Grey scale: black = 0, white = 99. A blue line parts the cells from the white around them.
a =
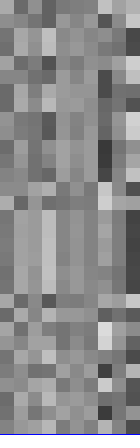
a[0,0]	66
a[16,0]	47
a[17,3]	74
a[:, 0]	[66, 55, 45, 43, 63, 52, 41, 41, 57, 55, 42, 46, 51, 54, 67, 46, 47, 48, 47, 44, 45, 65, 41, 64, 58, 45, 48, 56, 42, 44, 51]
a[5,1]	52
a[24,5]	54
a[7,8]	45
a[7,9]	32
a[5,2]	44
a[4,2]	48
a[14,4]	45
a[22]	[41, 66, 52, 70, 59, 59, 56, 37, 44, 35]
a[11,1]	58
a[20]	[45, 65, 58, 73, 53, 59, 53, 56, 46, 27]
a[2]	[45, 65, 58, 74, 53, 57, 52, 55, 47, 28]
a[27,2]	64
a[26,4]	62
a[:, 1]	[41, 52, 65, 66, 42, 52, 65, 66, 47, 48, 61, 58, 53, 54, 40, 63, 62, 63, 63, 65, 65, 41, 66, 44, 52, 65, 55, 54, 66, 61, 59]
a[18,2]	61
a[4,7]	54
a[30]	[51, 59, 62, 71, 48, 57, 50, 70, 51, 29]
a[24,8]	58
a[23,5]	50
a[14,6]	48
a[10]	[42, 61, 45, 56, 63, 57, 60, 22, 45, 56]
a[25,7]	50
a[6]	[41, 65, 49, 66, 60, 58, 58, 29, 44, 43]
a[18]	[47, 63, 61, 74, 51, 57, 51, 62, 49, 27]

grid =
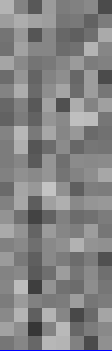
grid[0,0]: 70
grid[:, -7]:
[51, 67, 59, 63, 53, 58, 67, 50, 48, 71, 68, 52, 56, 64, 65, 44, 57, 53, 47, 53, 73, 60, 70, 55, 52]
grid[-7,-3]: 42
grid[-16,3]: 65
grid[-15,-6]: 33
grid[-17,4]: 53
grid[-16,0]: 51
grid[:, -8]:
[70, 61, 45, 44, 64, 42, 51, 40, 38, 51, 48, 48, 50, 41, 50, 57, 66, 50, 60, 51, 52, 48, 53, 63, 46]
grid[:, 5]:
[50, 47, 37, 44, 60, 40, 42, 67, 74, 59, 40, 54, 51, 37, 53, 42, 49, 69, 42, 46, 42, 61, 28, 40, 50]
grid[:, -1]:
[29, 48, 66, 52, 50, 29, 46, 62, 46, 44, 45, 54, 65, 48, 59, 48, 46, 56, 31, 43, 46, 48, 64, 53, 56]
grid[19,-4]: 61
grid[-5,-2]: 55
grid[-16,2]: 47
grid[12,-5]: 58
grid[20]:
[52, 73, 24, 57, 44, 42, 55, 46]
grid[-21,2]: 45
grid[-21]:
[64, 53, 45, 47, 52, 60, 48, 50]
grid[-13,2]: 53
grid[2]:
[45, 59, 33, 52, 40, 37, 43, 66]
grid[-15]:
[48, 68, 33, 42, 54, 40, 46, 45]
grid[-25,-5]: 60
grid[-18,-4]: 31
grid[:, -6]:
[34, 63, 33, 52, 45, 39, 41, 34, 38, 47, 33, 35, 53, 59, 36, 26, 39, 43, 37, 35, 24, 50, 37, 21, 40]
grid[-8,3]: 53
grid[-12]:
[41, 64, 59, 76, 56, 37, 49, 48]
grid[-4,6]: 46

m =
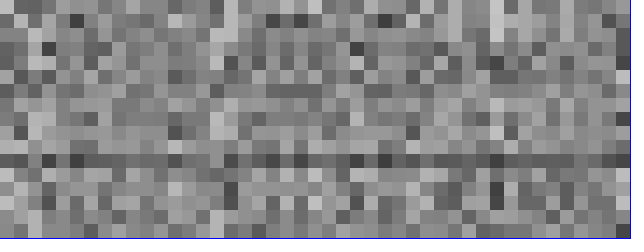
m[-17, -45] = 73
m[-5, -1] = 73
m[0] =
[73, 39, 38, 45, 61, 56, 57, 46, 52, 64, 52, 52, 40, 48, 51, 36, 71, 49, 57, 56, 69, 57, 74, 44, 50, 43, 67, 56, 55, 40, 69, 45, 67, 52, 54, 76, 41, 65, 46, 47, 66, 48, 46, 52, 59]
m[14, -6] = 61
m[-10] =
[46, 63, 58, 63, 50, 58, 59, 60, 47, 47, 54, 51, 63, 58, 49, 56, 68, 58, 59, 56, 50, 56, 44, 58, 48, 61, 49, 57, 54, 61, 49, 60, 64, 50, 57, 72, 60, 62, 59, 47, 65, 50, 57, 57, 63]
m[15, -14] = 50
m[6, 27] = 38
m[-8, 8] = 53
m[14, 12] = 60
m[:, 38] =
[46, 61, 56, 36, 63, 45, 54, 59, 63, 55, 60, 36, 63, 47, 40, 51, 56]
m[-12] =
[63, 34, 48, 35, 57, 50, 64, 43, 52, 60, 51, 53, 35, 43, 51, 50, 40, 45, 64, 51, 62, 49, 63, 42, 50, 37, 61, 51, 54, 34, 61, 41, 40, 53, 63, 37, 37, 46, 45, 50, 45, 51, 45, 52, 73]
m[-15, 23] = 52
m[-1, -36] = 53
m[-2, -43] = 69
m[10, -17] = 49
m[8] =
[48, 43, 70, 68, 50, 46, 37, 63, 45, 49, 49, 48, 40, 47, 47, 72, 60, 47, 39, 49, 49, 47, 51, 46, 40, 70, 50, 46, 48, 42, 51, 65, 58, 44, 37, 60, 43, 54, 63, 44, 59, 47, 57, 47, 27]
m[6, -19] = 39
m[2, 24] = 43
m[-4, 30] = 52
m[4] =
[37, 48, 72, 68, 45, 58, 36, 63, 58, 44, 55, 55, 48, 49, 53, 72, 32, 52, 35, 57, 39, 57, 39, 50, 56, 70, 39, 59, 57, 50, 40, 65, 36, 54, 35, 27, 49, 39, 63, 53, 36, 54, 58, 57, 27]
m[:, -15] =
[69, 42, 51, 44, 40, 61, 40, 49, 51, 60, 61, 43, 69, 52, 69, 51, 55]
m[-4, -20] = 40
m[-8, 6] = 58
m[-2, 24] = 37
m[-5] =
[73, 51, 44, 68, 60, 52, 64, 63, 41, 64, 55, 44, 55, 52, 44, 40, 45, 51, 64, 51, 69, 53, 73, 55, 39, 70, 67, 52, 53, 54, 69, 65, 47, 40, 62, 43, 54, 49, 63, 40, 47, 46, 58, 54, 73]
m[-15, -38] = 58
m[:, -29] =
[71, 71, 71, 54, 32, 40, 50, 68, 60, 67, 49, 29, 45, 29, 31, 60, 42]
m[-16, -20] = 61
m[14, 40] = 36
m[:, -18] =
[56, 24, 56, 51, 59, 51, 38, 57, 46, 59, 44, 24, 52, 59, 40, 39, 48]
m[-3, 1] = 62
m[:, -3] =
[46, 58, 57, 41, 58, 45, 55, 57, 57, 55, 57, 41, 58, 46, 44, 51, 52]
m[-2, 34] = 53

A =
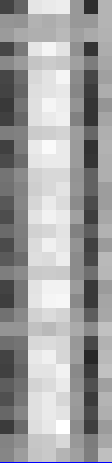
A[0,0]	26
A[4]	[53, 60, 76, 79, 77, 62, 48, 65]
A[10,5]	60
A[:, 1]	[39, 57, 66, 47, 60, 42, 39, 45, 40, 50, 48, 42, 54, 51, 52, 50, 49, 48, 42, 54, 46, 46, 53, 58, 45, 42, 39, 43, 46, 52, 41, 56, 61]
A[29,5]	59
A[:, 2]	[89, 69, 68, 89, 76, 84, 86, 87, 87, 79, 91, 89, 81, 80, 83, 88, 81, 85, 86, 78, 88, 89, 81, 75, 84, 90, 88, 82, 87, 87, 86, 77, 76]
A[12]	[45, 54, 81, 84, 84, 57, 38, 68]
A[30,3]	90
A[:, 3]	[91, 67, 68, 95, 79, 88, 88, 95, 91, 80, 97, 91, 84, 84, 91, 94, 83, 93, 85, 79, 94, 95, 85, 72, 85, 93, 88, 85, 91, 91, 90, 78, 78]
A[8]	[25, 40, 87, 91, 93, 50, 20, 64]
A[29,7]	68
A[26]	[25, 39, 88, 88, 94, 53, 23, 75]
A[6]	[26, 39, 86, 88, 90, 52, 23, 67]
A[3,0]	27
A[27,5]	55
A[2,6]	66
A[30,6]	24
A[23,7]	75
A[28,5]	60
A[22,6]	36
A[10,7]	69
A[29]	[40, 52, 87, 91, 88, 59, 29, 68]
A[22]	[44, 53, 81, 85, 82, 61, 36, 65]
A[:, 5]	[59, 59, 62, 56, 62, 54, 52, 57, 50, 61, 60, 60, 57, 58, 54, 62, 50, 57, 54, 54, 60, 53, 61, 66, 59, 61, 53, 55, 60, 59, 54, 59, 62]
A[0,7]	70
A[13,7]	61
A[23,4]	77

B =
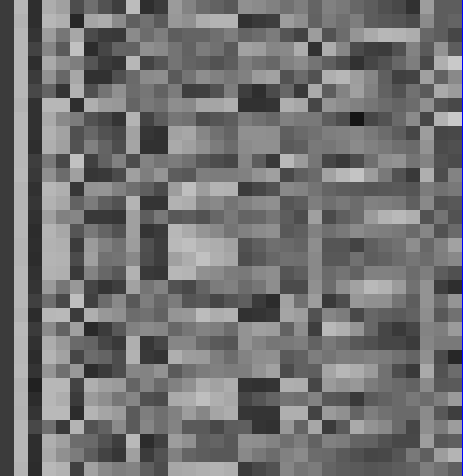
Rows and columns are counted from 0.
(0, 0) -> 23
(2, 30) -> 40
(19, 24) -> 45
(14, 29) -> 37
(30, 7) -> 38
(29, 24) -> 56
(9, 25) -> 52
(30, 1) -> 71
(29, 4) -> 72
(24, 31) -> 47
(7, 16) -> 68
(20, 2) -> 20
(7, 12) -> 55
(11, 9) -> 30
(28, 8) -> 46
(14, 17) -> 50
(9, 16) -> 39
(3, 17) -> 63
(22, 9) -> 42
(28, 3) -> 71
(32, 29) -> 47
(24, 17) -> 57
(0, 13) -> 51
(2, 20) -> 33
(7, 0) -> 23
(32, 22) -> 42
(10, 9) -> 64
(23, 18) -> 62
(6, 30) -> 35
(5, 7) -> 19
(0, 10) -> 18
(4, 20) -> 50
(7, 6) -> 68
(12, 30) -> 68
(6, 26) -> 50
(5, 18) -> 60
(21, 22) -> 61
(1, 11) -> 35
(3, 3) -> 52
